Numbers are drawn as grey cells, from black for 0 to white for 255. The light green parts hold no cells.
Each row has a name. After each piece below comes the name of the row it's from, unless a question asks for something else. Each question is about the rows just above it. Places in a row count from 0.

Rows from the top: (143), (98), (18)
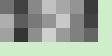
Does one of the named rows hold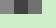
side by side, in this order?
no
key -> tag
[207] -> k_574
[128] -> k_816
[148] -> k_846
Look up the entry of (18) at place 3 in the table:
k_574
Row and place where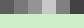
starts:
(98), 1
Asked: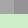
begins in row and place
(143), 4
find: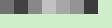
(143)
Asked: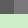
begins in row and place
(98), 1

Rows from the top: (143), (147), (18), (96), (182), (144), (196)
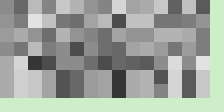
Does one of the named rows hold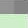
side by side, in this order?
yes
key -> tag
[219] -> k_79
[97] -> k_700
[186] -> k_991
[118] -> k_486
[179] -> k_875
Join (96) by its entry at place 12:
k_486
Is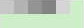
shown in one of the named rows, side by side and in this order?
yes
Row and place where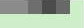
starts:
(182), 4

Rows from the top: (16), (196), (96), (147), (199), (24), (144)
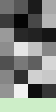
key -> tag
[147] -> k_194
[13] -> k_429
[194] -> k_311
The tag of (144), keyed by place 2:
k_429
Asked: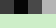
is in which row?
(196)

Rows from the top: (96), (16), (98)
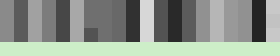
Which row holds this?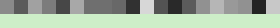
(96)
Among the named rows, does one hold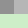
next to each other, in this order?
yes

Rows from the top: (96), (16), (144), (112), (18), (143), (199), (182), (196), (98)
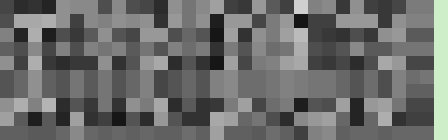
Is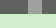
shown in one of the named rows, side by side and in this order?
no
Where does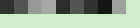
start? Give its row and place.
(18), 8

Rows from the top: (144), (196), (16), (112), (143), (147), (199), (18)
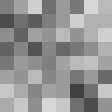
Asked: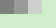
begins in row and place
(196), 3
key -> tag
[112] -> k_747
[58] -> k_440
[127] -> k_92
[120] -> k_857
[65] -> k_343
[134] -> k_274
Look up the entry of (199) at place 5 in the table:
k_343
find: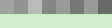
(147)
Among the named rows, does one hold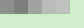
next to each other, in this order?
yes
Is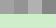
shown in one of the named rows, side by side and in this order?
no
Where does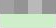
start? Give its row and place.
(16), 2

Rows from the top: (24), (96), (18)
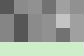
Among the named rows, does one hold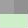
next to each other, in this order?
yes
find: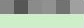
(18)
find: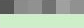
(24)

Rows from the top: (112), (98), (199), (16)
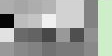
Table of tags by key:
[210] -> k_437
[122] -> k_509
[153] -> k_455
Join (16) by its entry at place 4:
k_509
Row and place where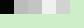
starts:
(98), 0
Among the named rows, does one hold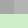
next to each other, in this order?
no
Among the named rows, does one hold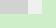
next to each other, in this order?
no
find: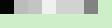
(98)

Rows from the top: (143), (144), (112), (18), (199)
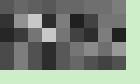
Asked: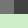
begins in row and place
(112), 4
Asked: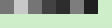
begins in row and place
(112), 2
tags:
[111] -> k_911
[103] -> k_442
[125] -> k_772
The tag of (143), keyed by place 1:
k_442
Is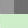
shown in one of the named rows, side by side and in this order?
no

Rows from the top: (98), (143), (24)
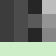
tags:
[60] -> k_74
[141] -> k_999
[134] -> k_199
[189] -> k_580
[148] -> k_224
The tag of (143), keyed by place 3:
k_224
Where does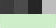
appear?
(98)
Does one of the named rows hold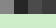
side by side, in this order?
no

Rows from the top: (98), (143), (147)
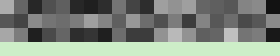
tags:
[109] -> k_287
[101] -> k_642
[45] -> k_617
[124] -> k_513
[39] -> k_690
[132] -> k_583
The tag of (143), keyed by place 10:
k_287
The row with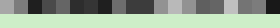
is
(147)
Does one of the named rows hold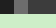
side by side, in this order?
yes

